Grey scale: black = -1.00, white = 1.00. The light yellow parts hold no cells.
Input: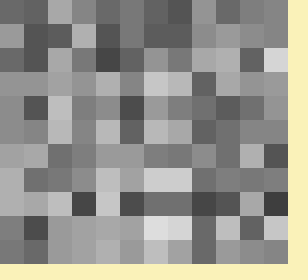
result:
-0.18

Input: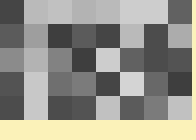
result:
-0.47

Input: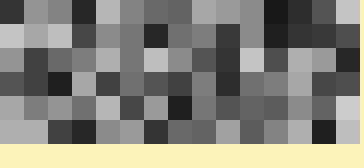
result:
-0.60

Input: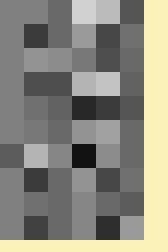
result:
0.00

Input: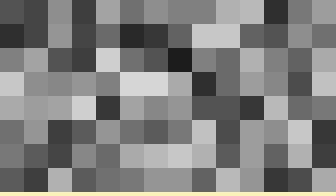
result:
-0.35

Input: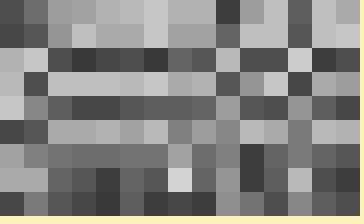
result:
-0.39

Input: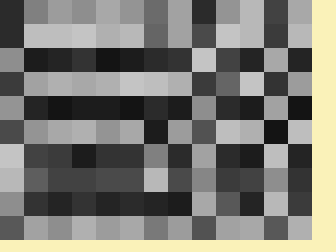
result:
-0.66
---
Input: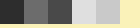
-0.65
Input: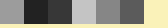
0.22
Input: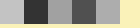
0.53
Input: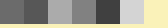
-0.16
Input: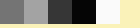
-0.09
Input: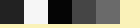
-0.73
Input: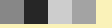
0.06
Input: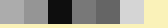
0.35
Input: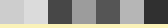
0.61
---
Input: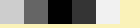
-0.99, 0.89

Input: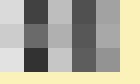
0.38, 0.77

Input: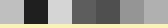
-0.27, 0.67

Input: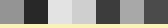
0.62, 0.78

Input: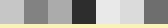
-0.65, 0.83

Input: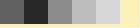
0.10, 0.69

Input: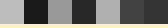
-0.69, 0.48
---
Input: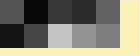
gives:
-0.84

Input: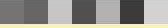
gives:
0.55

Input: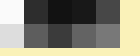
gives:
0.73

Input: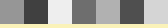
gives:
0.87

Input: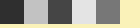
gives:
-0.63

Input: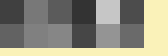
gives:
0.00

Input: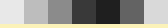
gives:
0.09

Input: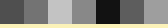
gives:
0.53
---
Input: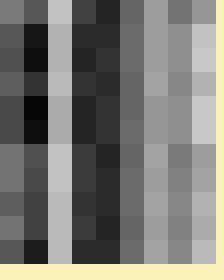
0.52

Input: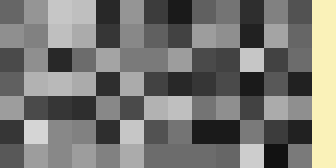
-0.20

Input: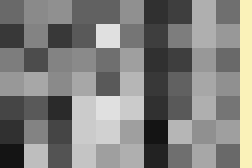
0.19

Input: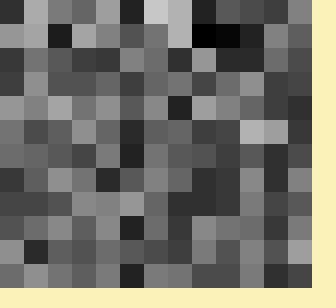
-0.26

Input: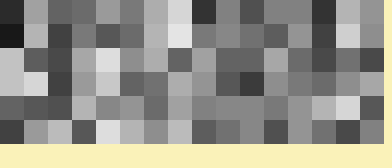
0.11

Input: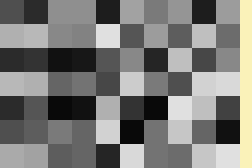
-0.15

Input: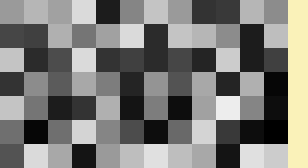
0.49
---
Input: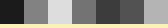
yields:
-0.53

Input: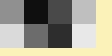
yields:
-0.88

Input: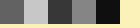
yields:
-0.57

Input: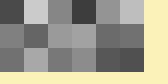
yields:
-0.52

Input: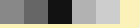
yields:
-0.86

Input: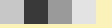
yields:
-0.55

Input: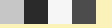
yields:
-0.67

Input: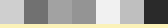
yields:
0.89
